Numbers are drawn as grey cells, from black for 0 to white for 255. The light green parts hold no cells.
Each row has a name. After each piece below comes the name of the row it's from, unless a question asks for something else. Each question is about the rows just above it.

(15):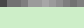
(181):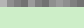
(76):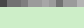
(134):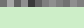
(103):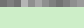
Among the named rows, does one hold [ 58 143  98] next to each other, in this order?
no
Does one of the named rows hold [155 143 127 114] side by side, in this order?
yes
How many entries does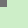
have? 1
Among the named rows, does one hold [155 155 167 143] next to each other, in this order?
no
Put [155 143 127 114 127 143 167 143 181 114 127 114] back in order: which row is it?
(103)
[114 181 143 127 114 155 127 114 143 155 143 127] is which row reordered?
(181)
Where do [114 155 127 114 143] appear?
(181)

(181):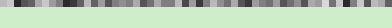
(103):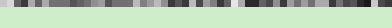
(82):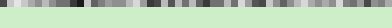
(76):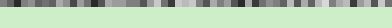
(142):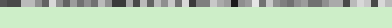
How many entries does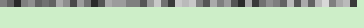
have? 51
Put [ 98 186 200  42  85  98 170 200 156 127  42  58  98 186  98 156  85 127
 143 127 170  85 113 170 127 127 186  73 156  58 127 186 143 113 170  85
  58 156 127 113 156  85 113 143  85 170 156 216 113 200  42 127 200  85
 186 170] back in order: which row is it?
(181)
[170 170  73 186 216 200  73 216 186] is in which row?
(142)
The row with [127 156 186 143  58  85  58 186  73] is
(103)
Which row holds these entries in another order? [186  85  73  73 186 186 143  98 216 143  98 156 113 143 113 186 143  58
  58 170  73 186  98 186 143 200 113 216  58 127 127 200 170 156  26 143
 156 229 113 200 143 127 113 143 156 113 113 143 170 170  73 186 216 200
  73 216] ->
(142)
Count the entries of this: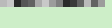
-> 15
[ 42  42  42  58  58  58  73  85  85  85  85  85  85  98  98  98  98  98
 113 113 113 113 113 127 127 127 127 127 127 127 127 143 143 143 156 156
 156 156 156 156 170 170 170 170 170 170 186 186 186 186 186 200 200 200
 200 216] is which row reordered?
(76)

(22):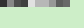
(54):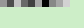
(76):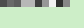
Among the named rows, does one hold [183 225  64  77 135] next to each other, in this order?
no
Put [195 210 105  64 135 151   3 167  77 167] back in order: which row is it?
(54)
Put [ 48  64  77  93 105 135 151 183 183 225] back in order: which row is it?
(22)
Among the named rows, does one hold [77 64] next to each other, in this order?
yes

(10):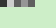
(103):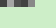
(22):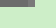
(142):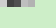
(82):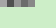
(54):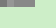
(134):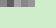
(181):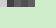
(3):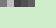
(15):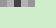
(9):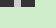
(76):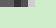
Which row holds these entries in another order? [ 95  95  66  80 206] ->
(181)
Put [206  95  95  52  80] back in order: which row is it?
(76)
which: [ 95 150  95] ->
(10)
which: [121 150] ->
(54)
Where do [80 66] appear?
(103)

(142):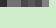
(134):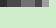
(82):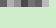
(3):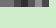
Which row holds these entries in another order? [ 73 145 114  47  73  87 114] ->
(3)
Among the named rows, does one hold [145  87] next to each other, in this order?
no
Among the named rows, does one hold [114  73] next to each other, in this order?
yes
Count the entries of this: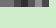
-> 7
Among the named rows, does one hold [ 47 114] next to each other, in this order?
yes
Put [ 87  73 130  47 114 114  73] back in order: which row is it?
(142)
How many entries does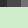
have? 4

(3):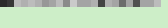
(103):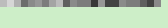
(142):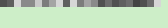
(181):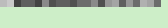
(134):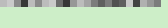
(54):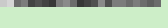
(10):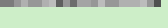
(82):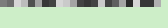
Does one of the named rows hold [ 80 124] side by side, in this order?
yes
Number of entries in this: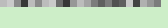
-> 23

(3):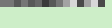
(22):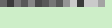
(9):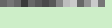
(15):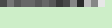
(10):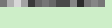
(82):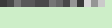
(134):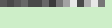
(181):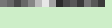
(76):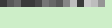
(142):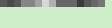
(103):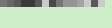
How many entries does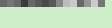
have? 15
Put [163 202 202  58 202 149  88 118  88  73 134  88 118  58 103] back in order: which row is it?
(22)
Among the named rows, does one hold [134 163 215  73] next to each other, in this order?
no

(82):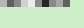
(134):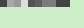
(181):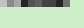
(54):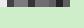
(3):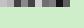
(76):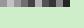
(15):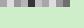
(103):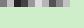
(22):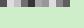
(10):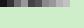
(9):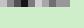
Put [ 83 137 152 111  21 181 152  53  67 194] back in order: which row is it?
(10)
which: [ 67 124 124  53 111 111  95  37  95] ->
(54)
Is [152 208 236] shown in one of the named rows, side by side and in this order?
no
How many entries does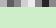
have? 8
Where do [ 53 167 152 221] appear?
(22)

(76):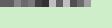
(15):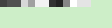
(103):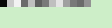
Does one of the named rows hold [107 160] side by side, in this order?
yes
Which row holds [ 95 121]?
(103)
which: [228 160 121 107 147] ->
(103)
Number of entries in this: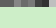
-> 8

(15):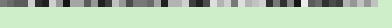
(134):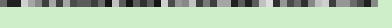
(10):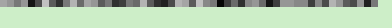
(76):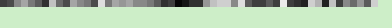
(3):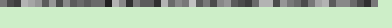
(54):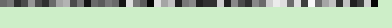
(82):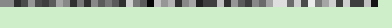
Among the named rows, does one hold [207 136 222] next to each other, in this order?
yes
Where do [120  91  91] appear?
(3)
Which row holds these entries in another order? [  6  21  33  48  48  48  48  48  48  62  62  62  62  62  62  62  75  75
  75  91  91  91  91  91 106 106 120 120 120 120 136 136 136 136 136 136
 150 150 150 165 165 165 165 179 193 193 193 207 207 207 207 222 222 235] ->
(82)

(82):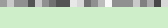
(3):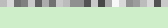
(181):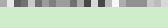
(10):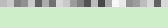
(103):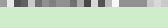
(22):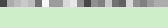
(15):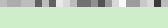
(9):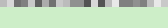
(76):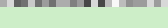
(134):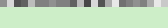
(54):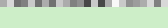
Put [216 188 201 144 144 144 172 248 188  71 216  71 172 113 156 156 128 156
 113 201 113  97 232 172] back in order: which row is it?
(181)
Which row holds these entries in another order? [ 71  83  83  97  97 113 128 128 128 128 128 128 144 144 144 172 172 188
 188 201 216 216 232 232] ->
(134)
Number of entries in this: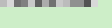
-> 14
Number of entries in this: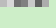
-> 7
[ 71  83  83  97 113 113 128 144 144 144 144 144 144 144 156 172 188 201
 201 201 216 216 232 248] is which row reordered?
(103)
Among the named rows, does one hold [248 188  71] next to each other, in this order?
no

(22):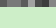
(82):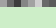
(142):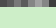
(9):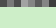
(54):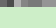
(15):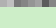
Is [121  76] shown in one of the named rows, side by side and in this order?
yes
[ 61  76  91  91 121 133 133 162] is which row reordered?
(142)
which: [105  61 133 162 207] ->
(82)
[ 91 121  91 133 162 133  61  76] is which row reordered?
(142)

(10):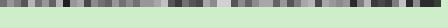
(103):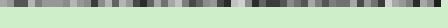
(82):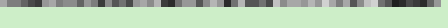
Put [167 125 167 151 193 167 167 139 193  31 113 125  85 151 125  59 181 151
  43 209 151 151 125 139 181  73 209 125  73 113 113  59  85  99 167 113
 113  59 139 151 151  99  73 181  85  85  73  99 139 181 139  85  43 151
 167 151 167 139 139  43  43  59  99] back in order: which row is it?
(103)
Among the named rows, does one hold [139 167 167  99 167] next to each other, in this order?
no
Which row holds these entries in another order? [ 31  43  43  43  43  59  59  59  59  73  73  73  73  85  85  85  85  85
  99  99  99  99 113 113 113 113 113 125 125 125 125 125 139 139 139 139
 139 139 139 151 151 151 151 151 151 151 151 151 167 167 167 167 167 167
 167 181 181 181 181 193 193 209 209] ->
(103)

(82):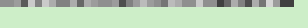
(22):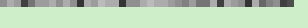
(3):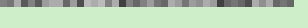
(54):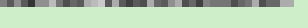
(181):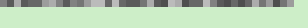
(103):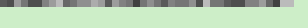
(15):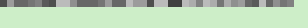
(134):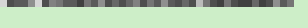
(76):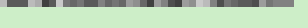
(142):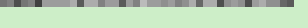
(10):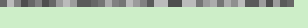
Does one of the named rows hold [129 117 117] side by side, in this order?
yes
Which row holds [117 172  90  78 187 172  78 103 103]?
(181)
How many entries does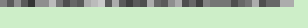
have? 42
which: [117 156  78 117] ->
(181)
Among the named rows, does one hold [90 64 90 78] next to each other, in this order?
yes
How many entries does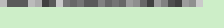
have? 29
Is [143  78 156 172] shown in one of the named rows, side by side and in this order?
yes

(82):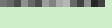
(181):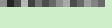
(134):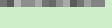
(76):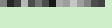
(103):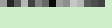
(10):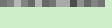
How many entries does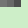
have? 3
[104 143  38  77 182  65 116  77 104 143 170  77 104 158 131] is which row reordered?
(181)
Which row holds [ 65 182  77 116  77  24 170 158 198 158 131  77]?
(76)
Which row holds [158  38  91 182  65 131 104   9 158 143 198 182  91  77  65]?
(103)
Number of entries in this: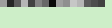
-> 15

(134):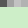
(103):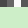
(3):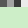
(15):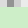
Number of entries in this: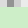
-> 4
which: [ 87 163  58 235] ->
(3)
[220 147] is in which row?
(15)
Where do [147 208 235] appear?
(15)
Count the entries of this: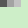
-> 3
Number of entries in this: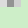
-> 3
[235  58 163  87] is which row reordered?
(3)

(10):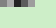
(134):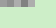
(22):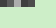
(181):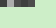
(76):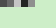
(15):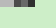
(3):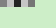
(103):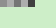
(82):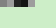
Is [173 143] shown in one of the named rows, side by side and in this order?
no
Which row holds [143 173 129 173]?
(134)
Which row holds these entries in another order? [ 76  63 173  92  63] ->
(22)

